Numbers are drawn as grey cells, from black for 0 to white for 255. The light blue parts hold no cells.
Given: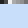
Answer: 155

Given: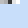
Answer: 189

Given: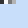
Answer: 121

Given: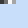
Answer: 114

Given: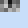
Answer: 178

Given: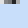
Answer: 131
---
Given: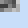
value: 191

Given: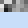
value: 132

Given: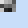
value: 24

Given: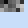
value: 50

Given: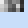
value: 141

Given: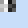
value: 33

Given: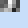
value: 33
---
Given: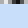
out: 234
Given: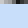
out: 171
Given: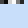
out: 11
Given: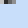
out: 45
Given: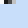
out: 26
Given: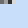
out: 162
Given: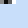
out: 11
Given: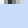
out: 155
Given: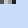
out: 197
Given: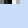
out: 35
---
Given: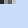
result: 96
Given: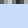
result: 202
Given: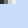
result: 206
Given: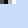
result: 180
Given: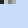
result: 132
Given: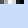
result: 248
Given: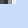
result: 152
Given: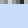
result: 208
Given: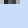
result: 94
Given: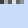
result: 91
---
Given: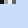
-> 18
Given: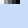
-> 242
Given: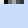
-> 235
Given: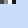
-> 68
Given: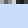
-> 169
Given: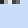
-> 40
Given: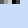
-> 93
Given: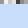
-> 152
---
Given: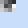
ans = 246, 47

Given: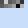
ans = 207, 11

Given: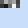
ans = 243, 23

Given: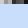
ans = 204, 19

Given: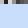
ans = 218, 35

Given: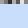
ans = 226, 47

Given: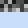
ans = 200, 21
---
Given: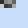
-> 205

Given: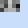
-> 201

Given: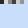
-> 216

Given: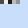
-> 239

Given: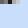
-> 201

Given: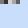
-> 211

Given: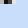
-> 229
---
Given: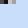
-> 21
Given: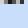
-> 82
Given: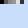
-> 150
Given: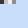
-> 196
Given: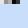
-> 173
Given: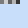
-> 97
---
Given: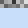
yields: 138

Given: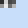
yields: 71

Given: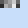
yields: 201

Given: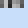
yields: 141

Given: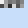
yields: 101

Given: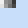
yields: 128

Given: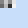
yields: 144

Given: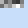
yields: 54

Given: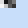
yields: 77

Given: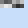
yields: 151
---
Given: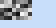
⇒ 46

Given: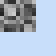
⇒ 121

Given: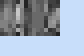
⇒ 92

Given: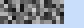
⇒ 78

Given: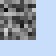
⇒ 54

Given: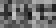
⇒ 102

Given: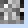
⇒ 111

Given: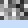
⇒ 229
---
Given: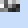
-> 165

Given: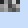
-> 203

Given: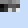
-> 145

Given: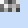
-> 127

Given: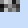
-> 26

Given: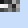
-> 171

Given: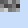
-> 104
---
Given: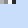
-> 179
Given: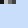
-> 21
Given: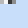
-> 185
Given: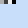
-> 176
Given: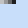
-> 194
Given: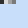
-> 46
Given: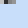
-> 196
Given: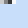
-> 205
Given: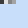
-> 59
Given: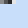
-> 140
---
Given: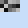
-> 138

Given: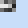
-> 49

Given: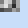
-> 158

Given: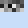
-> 146

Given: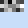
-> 46

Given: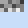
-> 235

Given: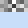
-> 113

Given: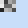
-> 169
